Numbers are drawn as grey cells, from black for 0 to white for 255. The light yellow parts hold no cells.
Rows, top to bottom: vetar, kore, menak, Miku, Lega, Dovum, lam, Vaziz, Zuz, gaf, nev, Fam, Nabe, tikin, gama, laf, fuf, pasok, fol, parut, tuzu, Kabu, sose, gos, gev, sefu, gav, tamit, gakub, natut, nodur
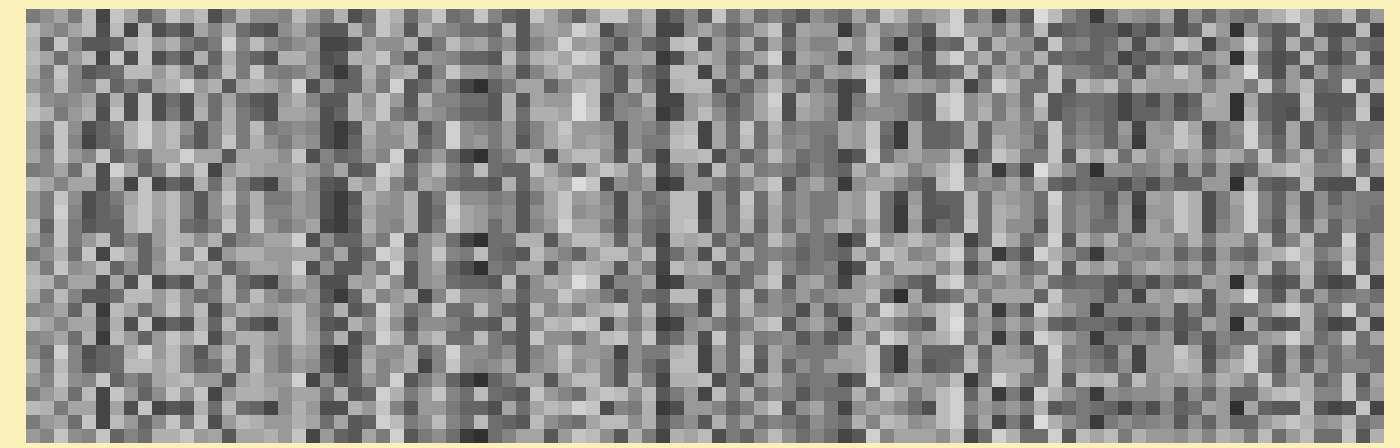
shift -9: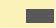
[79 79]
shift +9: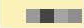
[162  78 173 151]

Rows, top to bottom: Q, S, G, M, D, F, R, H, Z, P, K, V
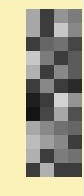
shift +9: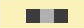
[ 69 185  69]
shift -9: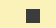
[51]
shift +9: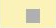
[185]
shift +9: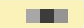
[176  69 157]
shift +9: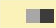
[176  69]
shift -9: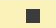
[51]
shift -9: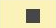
[61]

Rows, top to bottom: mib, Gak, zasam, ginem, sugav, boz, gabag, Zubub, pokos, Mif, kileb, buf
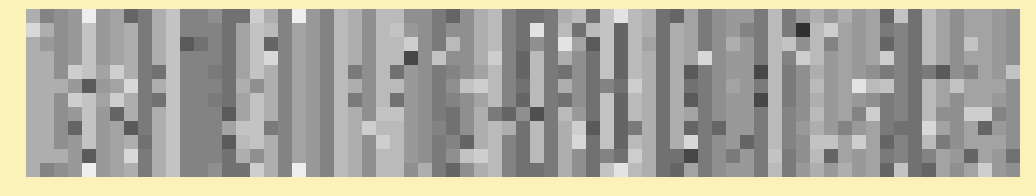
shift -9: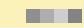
[134 165 197 122]
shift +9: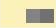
[140 122]
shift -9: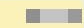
[134 186 186 144]
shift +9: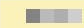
[140 195 183 215]

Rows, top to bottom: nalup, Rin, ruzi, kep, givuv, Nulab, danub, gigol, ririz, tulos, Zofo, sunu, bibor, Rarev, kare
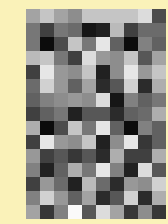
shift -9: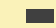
[55 55]
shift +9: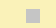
[206]
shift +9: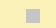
[206]
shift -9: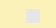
[221]
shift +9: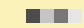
[ 85 206 128 239]
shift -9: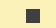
[55]
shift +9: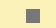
[128]

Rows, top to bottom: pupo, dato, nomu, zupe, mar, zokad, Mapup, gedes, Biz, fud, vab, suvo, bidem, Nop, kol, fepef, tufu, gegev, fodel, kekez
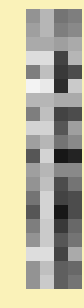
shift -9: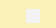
[234]
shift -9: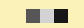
[ 77 202  14]
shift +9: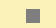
[135]
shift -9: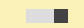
[212 212  58]

